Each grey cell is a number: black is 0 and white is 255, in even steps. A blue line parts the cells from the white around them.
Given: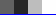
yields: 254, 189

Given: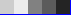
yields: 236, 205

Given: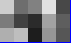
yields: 225, 205

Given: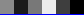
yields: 236, 138

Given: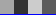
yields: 204, 166

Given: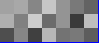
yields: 205, 198

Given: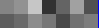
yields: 198, 161

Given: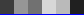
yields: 215, 186

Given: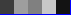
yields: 200, 158

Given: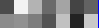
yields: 242, 201
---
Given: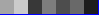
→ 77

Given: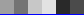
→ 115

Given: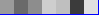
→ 141

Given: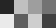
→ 94

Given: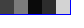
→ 64

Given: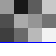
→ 78

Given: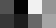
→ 55

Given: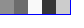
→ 143

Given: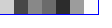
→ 107
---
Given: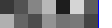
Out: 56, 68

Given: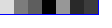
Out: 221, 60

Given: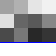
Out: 161, 53

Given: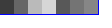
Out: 60, 134

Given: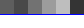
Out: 94, 52

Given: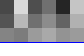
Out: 72, 155
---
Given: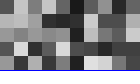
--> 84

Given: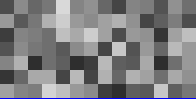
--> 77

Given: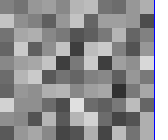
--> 129

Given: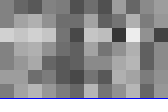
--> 130

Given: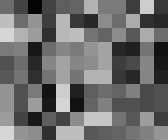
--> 108

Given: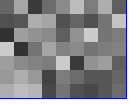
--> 101

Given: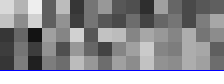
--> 217

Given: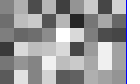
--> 132
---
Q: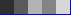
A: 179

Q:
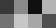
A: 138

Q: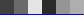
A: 42

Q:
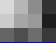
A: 182

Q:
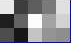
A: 93

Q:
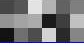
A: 177

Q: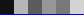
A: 151

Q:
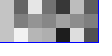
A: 55

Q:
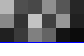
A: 143

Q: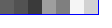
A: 127
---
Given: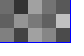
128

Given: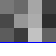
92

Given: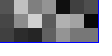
64

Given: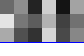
170

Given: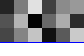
70

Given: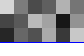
38
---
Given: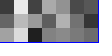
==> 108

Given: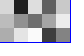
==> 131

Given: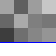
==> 149

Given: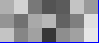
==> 231

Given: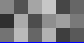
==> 89

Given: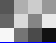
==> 17
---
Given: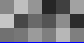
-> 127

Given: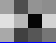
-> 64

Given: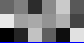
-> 95

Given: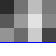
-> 108

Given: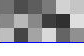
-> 217

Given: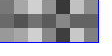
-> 62

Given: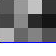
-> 103

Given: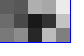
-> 39
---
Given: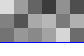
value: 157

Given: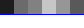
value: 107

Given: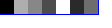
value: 174

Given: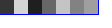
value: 212

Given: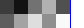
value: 18

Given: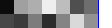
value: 160
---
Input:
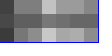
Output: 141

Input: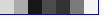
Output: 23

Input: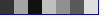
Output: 17

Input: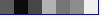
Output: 70

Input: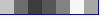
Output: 60

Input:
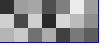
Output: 113
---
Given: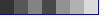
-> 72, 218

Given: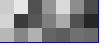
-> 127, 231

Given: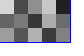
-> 55, 213

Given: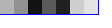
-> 91, 227

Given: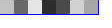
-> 45, 229

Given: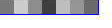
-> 63, 204
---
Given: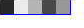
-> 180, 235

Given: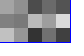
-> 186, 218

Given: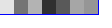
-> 48, 228

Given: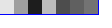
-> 188, 229

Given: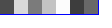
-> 195, 252

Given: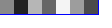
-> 102, 244

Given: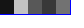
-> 88, 195

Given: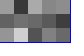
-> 105, 207
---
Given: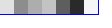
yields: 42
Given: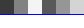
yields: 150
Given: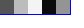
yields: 11
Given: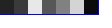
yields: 212
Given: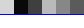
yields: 135
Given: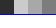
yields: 168
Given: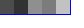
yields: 124
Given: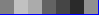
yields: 42
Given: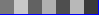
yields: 184
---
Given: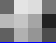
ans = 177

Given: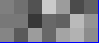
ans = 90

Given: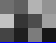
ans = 31

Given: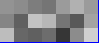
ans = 103

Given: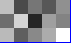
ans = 95

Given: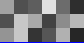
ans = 199

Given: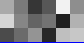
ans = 107

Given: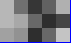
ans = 146

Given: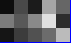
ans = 60

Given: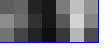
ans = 68
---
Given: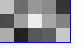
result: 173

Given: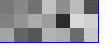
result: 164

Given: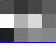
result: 32

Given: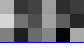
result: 128

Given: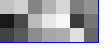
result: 66

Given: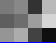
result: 149

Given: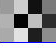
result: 170

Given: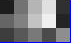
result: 61
